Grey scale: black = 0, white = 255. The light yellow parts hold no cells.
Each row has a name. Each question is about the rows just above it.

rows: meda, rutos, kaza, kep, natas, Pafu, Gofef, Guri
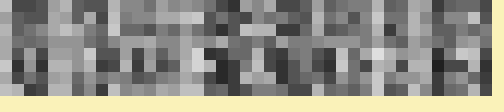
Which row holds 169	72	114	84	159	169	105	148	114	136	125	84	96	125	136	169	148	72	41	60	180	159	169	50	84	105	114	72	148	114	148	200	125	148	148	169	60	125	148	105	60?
Gofef
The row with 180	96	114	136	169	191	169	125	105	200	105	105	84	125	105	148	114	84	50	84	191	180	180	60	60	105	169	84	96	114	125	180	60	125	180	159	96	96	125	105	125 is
kaza
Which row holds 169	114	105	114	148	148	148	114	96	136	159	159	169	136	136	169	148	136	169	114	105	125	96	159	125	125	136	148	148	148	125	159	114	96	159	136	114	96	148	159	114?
kep
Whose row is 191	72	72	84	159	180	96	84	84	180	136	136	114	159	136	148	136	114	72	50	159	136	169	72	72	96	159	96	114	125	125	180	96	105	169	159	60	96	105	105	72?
meda
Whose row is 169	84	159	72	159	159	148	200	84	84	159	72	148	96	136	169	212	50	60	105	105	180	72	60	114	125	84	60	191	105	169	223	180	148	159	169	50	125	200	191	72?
natas

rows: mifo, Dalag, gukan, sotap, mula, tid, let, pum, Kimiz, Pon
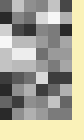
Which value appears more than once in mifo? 195
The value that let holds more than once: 61

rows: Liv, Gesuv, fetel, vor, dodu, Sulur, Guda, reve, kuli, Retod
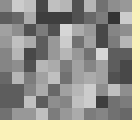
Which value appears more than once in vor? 152
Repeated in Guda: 161
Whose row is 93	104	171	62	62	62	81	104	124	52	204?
Gesuv

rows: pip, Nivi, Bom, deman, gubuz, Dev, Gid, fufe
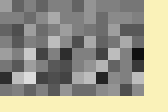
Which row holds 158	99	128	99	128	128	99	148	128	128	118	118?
pip
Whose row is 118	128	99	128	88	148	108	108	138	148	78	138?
fufe
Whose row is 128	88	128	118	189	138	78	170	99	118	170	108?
deman

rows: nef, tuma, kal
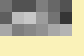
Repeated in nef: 82
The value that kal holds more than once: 167

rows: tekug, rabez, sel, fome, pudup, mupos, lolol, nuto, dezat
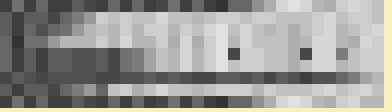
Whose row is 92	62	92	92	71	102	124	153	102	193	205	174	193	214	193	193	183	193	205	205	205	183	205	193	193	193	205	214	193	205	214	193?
nuto
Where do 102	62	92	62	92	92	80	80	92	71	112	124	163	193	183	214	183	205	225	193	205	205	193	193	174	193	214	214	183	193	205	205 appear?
mupos
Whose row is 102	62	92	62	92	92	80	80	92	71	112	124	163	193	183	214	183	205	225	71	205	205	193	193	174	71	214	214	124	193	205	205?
pudup

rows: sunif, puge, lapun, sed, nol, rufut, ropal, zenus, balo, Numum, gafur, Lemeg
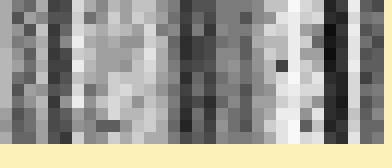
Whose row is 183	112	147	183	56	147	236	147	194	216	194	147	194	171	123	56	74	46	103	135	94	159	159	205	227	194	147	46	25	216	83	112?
balo
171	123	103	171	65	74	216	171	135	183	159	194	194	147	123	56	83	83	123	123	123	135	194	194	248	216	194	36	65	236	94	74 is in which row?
sunif
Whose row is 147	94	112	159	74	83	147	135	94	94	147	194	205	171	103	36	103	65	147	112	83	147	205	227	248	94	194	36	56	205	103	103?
gafur
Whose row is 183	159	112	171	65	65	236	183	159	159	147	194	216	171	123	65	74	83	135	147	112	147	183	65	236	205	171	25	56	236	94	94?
rufut
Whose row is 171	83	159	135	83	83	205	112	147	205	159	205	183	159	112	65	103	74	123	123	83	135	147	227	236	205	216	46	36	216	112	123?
puge

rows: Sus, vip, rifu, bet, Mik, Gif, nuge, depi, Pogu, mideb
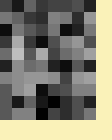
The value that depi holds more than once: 129
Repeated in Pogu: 24
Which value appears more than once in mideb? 129
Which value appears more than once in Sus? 67
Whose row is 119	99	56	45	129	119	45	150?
vip

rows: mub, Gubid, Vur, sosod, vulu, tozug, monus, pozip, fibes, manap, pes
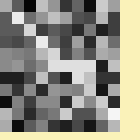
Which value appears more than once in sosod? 109
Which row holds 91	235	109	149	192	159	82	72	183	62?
Gubid
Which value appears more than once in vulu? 129
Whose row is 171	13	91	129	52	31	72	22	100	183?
pes
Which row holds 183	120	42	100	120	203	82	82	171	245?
manap

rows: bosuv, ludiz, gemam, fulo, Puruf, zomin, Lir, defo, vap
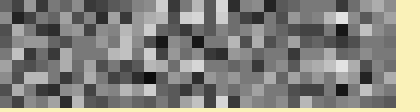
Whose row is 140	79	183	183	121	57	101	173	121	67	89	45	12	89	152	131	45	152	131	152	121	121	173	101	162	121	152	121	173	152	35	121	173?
Lir
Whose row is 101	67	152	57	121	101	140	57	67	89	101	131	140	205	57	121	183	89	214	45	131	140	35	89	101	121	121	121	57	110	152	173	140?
bosuv
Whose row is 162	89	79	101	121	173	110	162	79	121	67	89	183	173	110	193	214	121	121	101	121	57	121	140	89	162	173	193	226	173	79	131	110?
zomin

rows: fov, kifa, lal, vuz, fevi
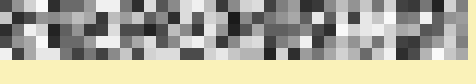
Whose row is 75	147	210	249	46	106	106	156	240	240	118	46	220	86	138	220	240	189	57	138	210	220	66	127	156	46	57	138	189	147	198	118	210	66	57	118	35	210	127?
fov
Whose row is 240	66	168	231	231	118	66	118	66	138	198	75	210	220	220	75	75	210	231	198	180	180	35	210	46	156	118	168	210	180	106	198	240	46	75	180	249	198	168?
fevi
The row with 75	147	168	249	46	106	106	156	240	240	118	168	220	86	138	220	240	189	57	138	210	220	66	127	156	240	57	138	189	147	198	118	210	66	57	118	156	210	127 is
vuz

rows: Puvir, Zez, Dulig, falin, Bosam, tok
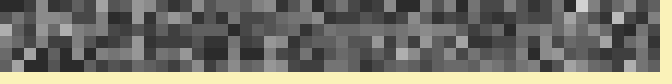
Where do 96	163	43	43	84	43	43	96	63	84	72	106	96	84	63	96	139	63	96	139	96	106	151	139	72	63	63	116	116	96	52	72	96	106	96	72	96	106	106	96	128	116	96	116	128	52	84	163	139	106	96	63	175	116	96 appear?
tok
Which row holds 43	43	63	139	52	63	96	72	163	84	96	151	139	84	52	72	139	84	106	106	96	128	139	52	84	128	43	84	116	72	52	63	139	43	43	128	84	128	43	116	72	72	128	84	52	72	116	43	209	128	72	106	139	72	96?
Puvir
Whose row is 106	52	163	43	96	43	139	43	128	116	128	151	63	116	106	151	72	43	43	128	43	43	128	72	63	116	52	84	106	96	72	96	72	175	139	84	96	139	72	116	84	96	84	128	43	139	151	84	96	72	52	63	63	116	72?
Bosam
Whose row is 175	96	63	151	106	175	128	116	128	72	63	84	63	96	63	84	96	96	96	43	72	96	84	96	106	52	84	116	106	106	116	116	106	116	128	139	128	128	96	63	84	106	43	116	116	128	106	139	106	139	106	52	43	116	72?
Dulig
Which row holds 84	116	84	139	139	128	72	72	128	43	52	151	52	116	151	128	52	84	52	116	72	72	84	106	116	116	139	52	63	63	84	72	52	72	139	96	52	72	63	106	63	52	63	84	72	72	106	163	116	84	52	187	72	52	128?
Zez

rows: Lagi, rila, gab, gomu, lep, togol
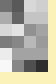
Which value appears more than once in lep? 163
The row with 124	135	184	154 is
gomu

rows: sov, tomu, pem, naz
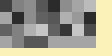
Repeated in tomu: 43
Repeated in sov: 141
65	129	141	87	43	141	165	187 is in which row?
sov
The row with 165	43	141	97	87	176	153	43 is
tomu
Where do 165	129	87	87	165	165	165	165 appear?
naz

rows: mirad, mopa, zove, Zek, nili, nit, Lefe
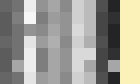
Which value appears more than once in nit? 166
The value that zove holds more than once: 147
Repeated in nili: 217

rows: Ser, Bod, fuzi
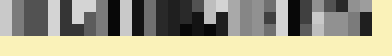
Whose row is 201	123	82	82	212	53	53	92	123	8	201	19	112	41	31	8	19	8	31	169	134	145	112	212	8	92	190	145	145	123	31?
fuzi
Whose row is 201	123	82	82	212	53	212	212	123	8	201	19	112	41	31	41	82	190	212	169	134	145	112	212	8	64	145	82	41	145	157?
Ser

